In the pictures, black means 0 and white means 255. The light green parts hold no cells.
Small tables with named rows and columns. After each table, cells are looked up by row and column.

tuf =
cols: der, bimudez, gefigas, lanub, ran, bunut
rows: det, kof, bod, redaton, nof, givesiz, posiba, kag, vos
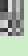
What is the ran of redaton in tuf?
162
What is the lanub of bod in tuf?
122
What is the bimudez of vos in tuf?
206
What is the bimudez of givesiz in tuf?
217
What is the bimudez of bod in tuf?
45
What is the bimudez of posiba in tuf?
214
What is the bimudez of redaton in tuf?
124

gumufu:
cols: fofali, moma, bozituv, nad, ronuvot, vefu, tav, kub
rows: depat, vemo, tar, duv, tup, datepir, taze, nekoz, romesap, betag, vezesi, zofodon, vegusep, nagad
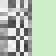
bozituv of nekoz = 237
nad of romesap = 234
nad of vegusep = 231
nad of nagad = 81
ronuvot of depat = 231
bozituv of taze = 79
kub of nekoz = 119
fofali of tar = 244
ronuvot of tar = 216
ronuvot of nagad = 219
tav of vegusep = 76
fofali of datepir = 181
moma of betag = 117
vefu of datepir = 95
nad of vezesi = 236
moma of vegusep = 189
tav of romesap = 80
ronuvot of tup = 233

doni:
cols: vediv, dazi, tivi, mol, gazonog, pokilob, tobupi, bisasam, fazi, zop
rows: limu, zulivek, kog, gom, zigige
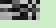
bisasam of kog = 34
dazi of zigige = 163
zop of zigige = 184
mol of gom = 160
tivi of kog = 35
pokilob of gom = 12
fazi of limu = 186
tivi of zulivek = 200
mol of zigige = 32
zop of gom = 191

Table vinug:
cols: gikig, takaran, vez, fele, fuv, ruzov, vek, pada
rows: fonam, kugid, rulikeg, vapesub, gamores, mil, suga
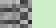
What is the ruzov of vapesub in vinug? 91
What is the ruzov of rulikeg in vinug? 171
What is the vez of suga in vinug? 175
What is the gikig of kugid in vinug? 140
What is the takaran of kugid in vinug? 133
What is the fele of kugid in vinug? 99
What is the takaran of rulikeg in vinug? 64
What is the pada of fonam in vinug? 158
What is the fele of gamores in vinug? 133
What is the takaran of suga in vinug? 148
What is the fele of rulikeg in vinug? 95
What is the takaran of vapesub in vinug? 156
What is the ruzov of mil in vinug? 170
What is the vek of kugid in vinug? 104
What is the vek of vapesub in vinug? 72
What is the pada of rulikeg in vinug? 76
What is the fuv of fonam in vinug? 195
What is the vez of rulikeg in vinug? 58
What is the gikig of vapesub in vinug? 132
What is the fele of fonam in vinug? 161

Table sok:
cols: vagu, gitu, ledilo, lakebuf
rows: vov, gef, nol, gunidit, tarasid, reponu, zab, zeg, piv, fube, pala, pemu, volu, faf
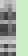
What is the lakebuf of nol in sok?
181
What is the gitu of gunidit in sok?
69
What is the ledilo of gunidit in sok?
116
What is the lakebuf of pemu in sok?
116
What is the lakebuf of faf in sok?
80
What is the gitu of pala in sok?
198
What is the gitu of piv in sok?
78
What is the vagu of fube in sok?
169
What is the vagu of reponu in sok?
158
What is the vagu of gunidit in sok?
105
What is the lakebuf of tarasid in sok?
96
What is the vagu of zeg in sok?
61
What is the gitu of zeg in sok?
64
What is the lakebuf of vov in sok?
198
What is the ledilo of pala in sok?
191
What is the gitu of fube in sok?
174
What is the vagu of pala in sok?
199
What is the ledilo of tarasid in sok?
100

